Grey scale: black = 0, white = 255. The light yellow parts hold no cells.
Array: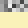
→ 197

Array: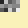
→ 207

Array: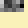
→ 88

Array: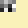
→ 236

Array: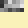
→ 111

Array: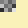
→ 167

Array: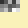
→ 113
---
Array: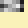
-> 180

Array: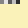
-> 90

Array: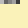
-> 131

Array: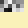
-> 14

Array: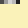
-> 213

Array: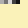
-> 217

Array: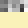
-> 223

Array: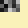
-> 201

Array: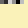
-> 216

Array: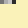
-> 200
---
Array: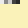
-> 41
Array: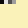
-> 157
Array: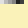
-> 63
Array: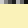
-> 14
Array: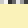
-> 61
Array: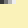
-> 238
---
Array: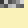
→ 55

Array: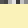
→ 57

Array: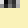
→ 9

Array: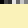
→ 1

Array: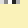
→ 35

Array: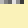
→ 58

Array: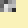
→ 44
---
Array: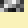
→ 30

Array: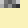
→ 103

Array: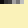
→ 65

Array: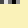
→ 227

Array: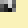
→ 64

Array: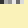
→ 147

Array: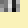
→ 96

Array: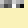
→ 100

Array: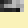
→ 33

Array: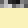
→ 99
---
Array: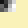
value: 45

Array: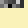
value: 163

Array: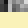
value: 46

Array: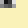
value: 99

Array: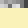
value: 199

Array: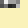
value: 115

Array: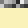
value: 111
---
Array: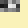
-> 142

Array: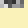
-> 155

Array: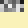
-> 156

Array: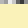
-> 99

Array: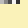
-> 75

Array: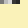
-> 216

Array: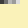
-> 183
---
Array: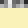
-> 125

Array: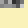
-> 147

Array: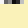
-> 139

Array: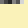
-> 38

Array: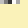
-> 124

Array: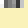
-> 126

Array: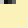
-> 198

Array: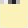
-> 241

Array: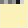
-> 108

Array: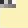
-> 175
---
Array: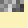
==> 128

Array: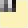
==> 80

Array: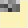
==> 71

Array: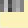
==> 188

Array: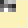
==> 123

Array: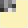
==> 157

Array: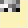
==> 254

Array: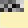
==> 65

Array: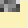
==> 163

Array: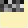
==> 128
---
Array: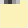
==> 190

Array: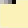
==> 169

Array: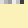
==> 221

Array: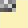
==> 206

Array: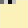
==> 192

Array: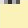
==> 174

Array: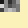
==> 189

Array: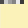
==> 205
